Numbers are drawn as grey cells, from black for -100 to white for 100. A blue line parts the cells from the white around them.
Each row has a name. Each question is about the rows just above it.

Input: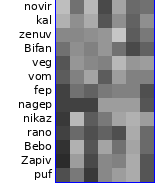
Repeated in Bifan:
[-11]
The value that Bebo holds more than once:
[29]
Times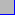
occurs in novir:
1
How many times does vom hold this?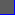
2
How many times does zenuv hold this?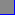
2
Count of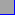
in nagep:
0

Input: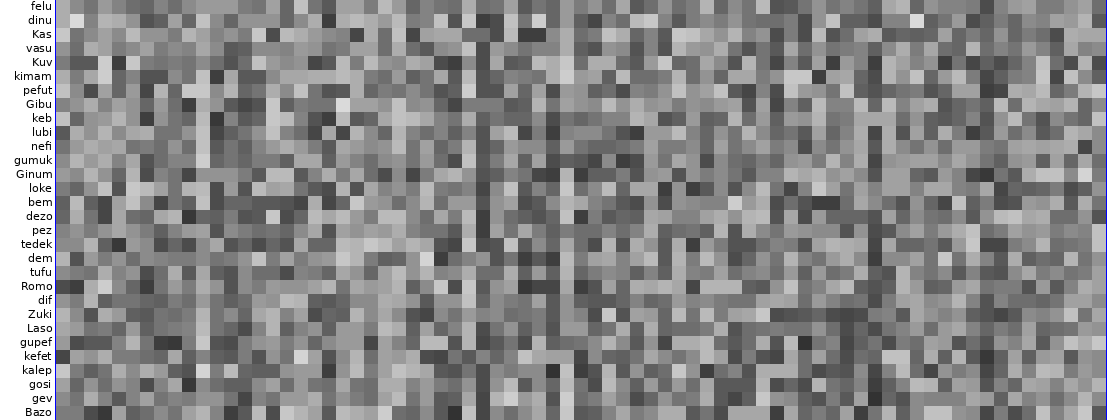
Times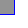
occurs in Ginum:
8
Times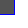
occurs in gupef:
5
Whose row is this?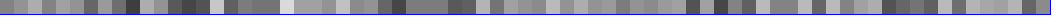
Gibu

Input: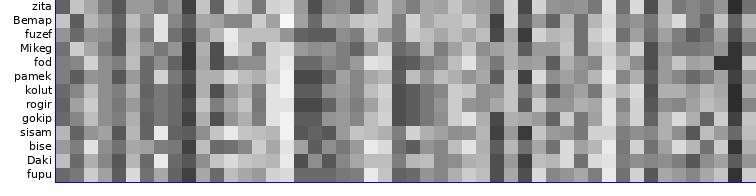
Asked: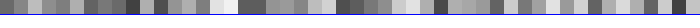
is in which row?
gokip
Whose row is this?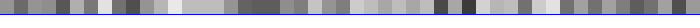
fuzef
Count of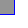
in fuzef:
5
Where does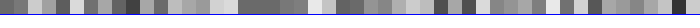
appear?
fupu
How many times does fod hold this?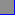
6
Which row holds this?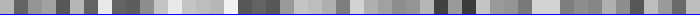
sisam

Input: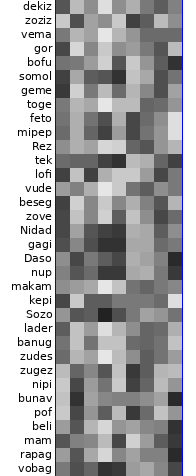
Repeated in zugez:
[47]
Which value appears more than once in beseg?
[6]
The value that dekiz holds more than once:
[11]
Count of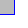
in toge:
2
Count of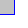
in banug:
4
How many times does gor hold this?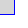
1

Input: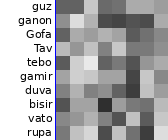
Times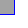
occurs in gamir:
3
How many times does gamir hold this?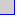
1

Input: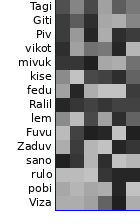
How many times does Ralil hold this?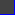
3
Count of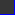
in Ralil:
2
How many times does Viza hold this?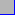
0
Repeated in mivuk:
[-58]
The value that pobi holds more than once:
[31]

